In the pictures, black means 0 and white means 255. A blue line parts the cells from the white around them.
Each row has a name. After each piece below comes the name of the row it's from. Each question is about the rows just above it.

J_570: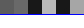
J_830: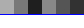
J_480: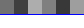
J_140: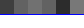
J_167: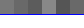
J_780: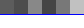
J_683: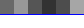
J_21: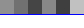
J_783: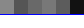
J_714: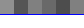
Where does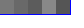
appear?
J_167
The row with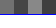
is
J_21

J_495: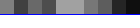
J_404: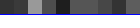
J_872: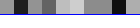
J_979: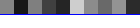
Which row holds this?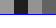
J_872
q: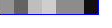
J_872
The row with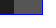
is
J_404
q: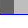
J_872
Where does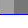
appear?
J_495
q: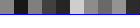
J_979
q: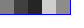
J_979

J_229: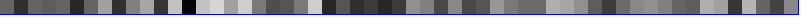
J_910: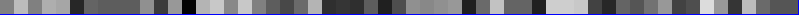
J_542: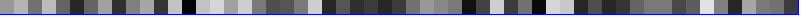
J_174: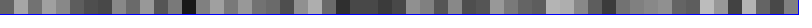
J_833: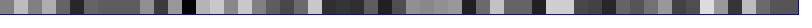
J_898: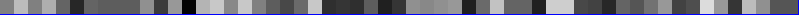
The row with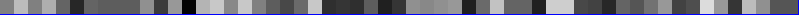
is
J_898
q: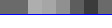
J_229
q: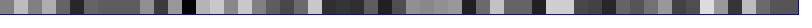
J_833

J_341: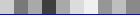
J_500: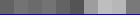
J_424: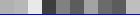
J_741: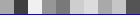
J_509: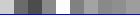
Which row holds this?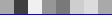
J_741
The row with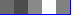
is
J_509

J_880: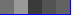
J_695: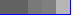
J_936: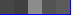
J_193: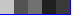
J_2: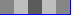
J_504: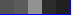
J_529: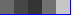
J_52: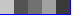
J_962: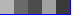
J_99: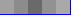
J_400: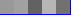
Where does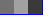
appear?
J_52
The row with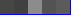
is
J_936
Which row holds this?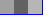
J_400
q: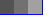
J_52

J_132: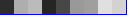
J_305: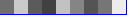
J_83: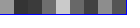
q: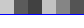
J_305
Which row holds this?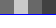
J_83
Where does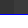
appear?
J_83

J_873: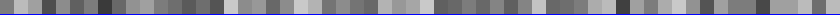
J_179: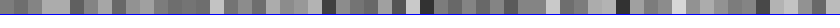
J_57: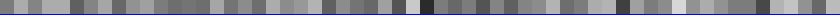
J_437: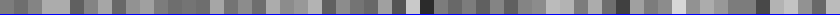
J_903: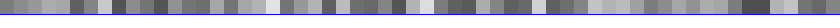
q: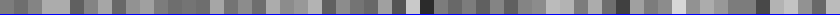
J_437
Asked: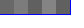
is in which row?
J_437
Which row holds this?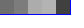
J_57

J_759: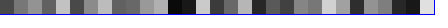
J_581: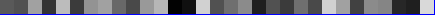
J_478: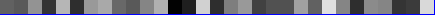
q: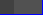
J_478
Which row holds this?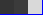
J_478
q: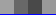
J_581
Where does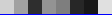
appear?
J_759

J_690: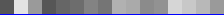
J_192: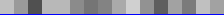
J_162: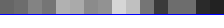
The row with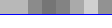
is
J_192
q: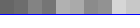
J_690
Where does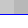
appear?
J_690
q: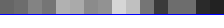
J_162

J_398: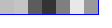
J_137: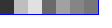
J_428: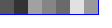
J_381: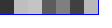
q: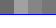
J_137
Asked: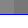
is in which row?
J_137
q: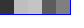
J_381
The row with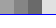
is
J_428

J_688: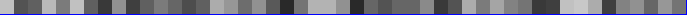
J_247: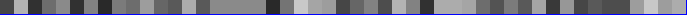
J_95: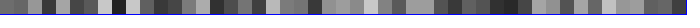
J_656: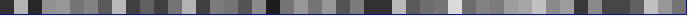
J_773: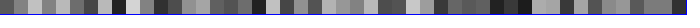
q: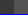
J_688
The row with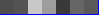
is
J_773
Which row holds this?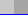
J_247
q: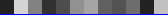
J_773

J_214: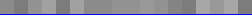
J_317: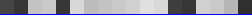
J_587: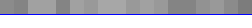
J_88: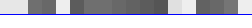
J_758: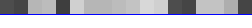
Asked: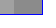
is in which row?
J_214
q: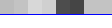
J_758

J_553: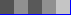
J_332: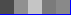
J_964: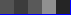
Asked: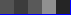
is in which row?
J_964
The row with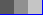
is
J_553
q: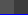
J_964
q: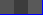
J_964
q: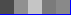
J_332

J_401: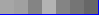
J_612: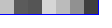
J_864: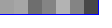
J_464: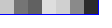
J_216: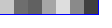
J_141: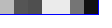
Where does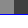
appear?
J_216
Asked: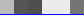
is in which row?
J_141
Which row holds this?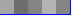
J_864
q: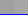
J_864

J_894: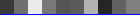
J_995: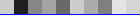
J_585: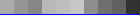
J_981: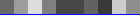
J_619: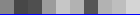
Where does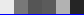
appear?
J_894
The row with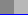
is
J_585
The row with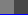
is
J_981
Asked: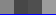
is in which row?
J_619
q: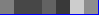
J_981

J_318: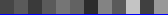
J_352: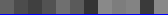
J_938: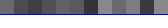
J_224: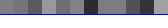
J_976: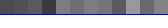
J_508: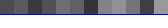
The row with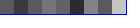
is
J_318
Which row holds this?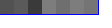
J_976
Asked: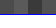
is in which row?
J_508
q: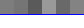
J_976
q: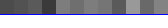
J_976
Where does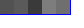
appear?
J_976

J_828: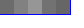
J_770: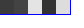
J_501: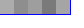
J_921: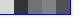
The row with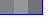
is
J_828
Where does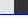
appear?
J_770

